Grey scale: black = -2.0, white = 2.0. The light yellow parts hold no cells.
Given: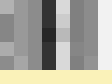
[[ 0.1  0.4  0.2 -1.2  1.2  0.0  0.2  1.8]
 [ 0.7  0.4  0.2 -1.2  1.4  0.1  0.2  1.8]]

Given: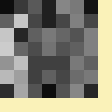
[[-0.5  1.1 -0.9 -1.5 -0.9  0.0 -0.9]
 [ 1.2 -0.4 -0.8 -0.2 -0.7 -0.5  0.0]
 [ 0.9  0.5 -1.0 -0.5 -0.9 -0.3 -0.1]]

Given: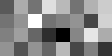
[[-0.2  0.3  2.0 -0.2  0.0  0.3 -0.9  1.3]
 [ 0.3 -0.7  0.3 -0.4  0.9 -0.9  0.0 -1.2]]

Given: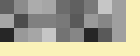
[[ 0.6 -0.8  0.0  0.0 -0.1 -0.6  0.4  0.1  0.5]]

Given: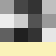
[[ 1.7  1.2 -0.7  0.4]]

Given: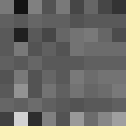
[[-0.5 -0.6 -0.4 -0.5 -0.5 -0.7 -0.6 -0.6 -0.6]
 [-0.6 -0.1 -0.7 -0.5 -0.7 -0.2 -0.3 -0.3 -0.3]
 [-0.7 -0.1 -0.7 -0.4 -0.6 -0.1 -0.3 -0.2 -0.2]
 [-0.4 -0.5 -0.3 -0.5 -0.6 -0.7 -0.6 -0.6 -0.5]]
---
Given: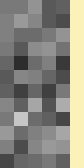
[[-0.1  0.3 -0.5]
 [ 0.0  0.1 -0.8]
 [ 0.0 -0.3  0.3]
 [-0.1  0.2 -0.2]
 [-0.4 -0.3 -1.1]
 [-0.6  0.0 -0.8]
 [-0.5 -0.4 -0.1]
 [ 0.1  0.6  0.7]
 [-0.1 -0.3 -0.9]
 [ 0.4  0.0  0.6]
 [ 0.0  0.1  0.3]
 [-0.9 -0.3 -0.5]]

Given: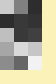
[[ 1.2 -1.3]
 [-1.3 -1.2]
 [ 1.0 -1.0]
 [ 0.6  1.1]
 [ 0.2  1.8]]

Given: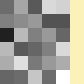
[[-0.3 -0.6  1.3]
 [ 0.0  0.4 -0.7]
 [-1.5  0.0 -0.4]
 [ 0.9 -0.4  1.4]
 [ 0.7 -0.1  0.7]
 [-0.4  1.1  2.0]]

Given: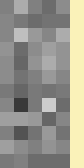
[[ 0.0  0.0  0.2]
 [ 0.1 -0.3 -0.2]
 [ 0.1  0.4  0.7]
 [ 0.3  0.2  0.3]
 [ 0.2  0.3  0.3]
 [ 0.2  0.0  0.1]
 [-0.1 -0.1 -0.1]
 [ 0.1 -0.1 -0.3]
 [ 0.5  0.4  0.1]
 [ 0.0 -0.2 -0.2]
 [ 0.5  0.0  0.1]
 [-0.1 -0.3 -0.3]]

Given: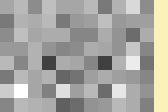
[[ 0.6  0.2  0.6  0.9  0.8  0.2]
 [-0.1  0.7 -0.1  0.5  0.4  0.5]
 [ 0.2  0.6  0.7  0.1  0.3  0.7]
 [ 0.4  0.8  0.1  0.7  0.3  0.1]
 [ 0.9  0.8  0.7  0.1  0.8 -0.2]
 [-0.1  0.6 -0.4  0.5  0.5  0.1]
 [ 1.2  0.6  1.5  0.9  1.6  0.3]
 [ 0.1  0.8 -0.5  0.3  0.9  0.0]]

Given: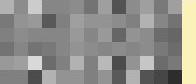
[[ 0.8  1.2  0.1 -0.2 -0.7  0.5  0.5]
 [-0.1  0.4  0.0  0.3  0.2  0.8 -0.2]
 [ 0.0  0.1  0.1  0.1 -0.4  0.2 -0.4]
 [-0.2 -0.2  0.1  0.2  0.2  0.2 -0.3]
 [ 0.4  1.4  0.0  0.0 -0.8  1.1 -0.1]
 [ 0.0 -0.8  0.3  0.0 -0.6 -0.7 -1.3]]

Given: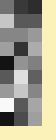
[[-0.2 -1.3]
 [ 1.1 -0.6]
 [ 0.1  0.4]
 [ 0.5  0.7]
 [-1.7  0.0]
 [-0.6 -0.5]
 [ 0.4  0.1]
 [ 1.9  0.6]
 [-1.7  0.5]]

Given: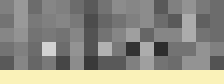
[[ 0.0 -0.3  0.0 -0.6  0.2  0.2  0.0 -0.1]
 [-0.2 -0.1  0.1 -0.8 -0.2  0.2 -0.6 -0.5]
 [ 0.1 -0.2 -0.2 -0.7  0.1 -0.4  0.1 -0.2]
 [-0.2 -0.3 -0.3 -0.7 -0.1  0.7 -0.2  0.3]
 [-0.6 -0.4 -0.9 -1.1 -0.6  0.5 -0.3  0.3]]
